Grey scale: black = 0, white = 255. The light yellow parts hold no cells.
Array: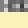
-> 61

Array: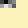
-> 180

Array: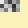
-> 48

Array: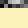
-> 98

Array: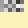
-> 243

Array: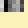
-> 162

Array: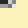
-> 117

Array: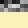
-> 87

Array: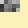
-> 93

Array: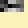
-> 55
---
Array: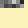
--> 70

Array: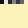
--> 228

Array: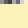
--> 96

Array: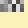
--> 134

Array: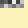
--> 208

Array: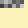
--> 131

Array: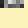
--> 153
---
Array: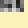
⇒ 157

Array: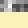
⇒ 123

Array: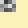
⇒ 167

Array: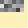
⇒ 137

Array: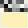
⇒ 248

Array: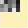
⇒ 154
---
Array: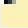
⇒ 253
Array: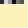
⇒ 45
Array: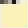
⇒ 81
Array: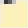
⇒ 220
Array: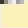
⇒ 56
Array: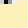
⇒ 208
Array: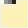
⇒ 248
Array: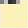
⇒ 128
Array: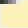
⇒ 54
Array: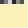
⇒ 67
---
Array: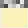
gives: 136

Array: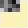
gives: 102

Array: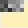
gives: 106

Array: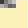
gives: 59

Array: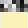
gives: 27

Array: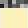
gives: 139
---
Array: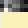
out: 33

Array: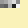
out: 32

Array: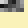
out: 96

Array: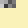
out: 135

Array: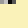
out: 10

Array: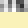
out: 112

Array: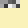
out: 199

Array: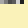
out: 208
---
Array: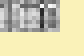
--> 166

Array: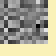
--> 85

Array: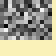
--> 172

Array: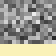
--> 125

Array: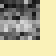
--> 156
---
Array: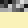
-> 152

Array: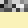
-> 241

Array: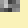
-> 116

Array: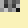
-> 59

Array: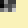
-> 75

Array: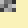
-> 169

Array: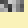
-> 129

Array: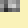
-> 205
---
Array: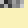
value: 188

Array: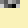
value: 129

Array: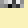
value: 156

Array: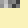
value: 160

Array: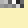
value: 178

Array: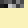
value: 62

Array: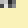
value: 185
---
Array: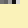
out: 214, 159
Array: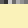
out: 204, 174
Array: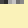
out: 195, 165
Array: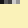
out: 204, 150
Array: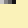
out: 202, 133
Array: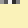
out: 241, 154
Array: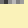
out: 184, 157
